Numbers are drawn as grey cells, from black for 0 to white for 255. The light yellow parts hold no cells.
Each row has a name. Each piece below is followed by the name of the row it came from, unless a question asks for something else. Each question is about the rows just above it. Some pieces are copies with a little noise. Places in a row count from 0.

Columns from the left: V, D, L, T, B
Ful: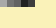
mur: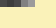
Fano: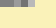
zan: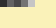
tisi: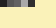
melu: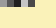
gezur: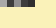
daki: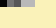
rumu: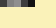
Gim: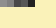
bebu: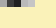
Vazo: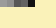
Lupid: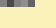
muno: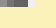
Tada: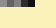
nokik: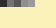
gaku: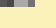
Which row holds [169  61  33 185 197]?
bebu
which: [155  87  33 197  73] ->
melu
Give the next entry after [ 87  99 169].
[46]
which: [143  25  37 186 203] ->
bebu
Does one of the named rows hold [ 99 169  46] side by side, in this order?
yes

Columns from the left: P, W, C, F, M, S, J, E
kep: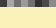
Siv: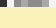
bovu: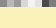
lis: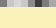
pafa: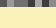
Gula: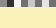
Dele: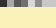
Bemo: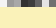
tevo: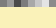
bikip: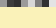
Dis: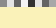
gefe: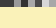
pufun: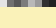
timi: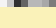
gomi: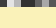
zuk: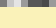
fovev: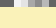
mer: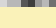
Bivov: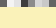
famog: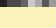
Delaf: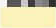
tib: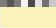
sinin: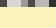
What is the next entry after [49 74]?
[139]
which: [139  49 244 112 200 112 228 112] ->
Gula
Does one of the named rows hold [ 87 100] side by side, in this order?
no
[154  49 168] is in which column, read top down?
W
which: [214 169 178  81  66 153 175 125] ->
mer

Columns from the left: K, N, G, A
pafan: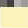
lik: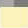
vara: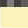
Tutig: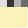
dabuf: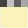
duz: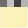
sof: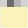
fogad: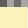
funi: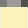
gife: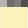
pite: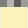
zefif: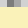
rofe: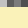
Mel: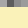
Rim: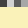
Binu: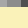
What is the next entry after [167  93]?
[140]
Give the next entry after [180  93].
[155]
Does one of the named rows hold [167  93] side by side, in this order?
yes
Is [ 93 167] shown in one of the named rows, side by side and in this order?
yes
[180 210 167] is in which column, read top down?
A
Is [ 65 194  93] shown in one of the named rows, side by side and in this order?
yes
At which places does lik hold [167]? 0 1

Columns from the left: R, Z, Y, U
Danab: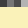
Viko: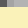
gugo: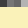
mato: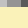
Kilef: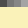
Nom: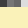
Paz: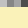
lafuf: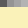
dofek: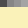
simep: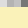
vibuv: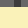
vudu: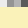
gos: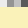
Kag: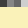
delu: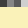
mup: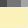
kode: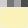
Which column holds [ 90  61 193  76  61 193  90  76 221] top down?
R
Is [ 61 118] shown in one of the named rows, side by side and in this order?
yes
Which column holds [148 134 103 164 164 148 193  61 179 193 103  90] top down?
Y
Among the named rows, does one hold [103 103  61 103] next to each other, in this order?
yes
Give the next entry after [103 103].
[61]
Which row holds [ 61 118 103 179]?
gugo

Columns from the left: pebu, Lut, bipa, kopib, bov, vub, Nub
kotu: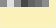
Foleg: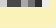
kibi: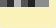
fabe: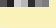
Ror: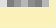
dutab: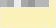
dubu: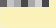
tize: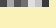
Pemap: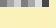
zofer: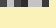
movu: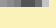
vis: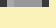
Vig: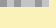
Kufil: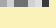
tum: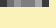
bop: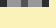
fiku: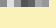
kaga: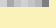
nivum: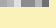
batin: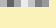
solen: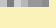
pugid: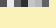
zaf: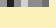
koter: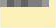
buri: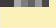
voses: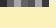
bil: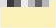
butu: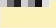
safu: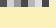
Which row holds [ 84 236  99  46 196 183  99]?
pugid
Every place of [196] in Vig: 1 3 4 6
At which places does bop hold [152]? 1 2 4 5
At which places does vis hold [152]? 2 3 4 5
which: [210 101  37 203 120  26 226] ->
butu

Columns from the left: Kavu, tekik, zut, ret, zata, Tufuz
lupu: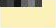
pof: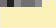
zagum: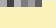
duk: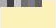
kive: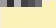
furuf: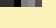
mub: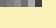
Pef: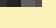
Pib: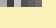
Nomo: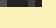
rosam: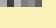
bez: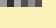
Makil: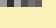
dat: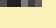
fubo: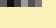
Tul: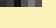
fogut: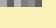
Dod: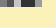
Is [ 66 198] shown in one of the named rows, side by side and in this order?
yes
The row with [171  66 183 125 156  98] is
zagum
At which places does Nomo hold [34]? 1 2 3 5
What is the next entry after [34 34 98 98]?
[82]

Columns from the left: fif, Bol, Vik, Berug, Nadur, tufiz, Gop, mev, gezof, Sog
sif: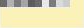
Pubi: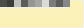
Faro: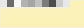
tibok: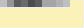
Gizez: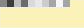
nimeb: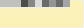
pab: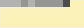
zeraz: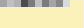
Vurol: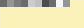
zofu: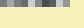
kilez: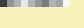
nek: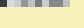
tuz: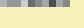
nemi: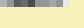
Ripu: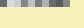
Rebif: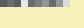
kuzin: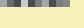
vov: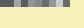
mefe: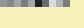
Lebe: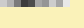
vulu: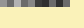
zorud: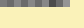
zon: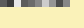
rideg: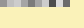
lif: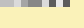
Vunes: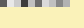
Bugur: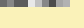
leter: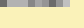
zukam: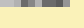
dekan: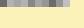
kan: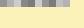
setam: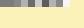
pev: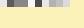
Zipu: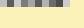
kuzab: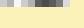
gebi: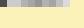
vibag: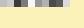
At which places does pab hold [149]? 3 5 6 7 8
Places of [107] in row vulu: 1 3 7 9

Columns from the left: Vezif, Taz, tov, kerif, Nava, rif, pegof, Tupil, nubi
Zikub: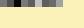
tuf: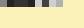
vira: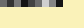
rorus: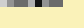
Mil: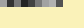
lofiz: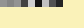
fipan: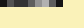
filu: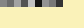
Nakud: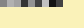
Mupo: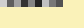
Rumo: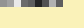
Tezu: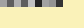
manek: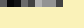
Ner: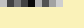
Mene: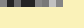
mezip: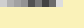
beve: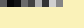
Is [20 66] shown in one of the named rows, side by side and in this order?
yes
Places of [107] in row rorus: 2 3 7 8
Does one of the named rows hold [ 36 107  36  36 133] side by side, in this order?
yes
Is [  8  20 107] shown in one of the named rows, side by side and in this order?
yes
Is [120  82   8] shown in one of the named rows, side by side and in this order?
yes

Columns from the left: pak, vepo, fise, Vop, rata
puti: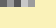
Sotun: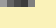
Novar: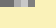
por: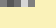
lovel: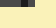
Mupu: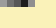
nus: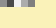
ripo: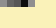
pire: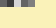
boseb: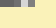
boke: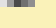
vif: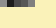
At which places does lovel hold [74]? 0 1 2 4
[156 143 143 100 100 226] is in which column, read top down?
pak
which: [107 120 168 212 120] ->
Novar
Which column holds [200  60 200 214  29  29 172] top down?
Vop

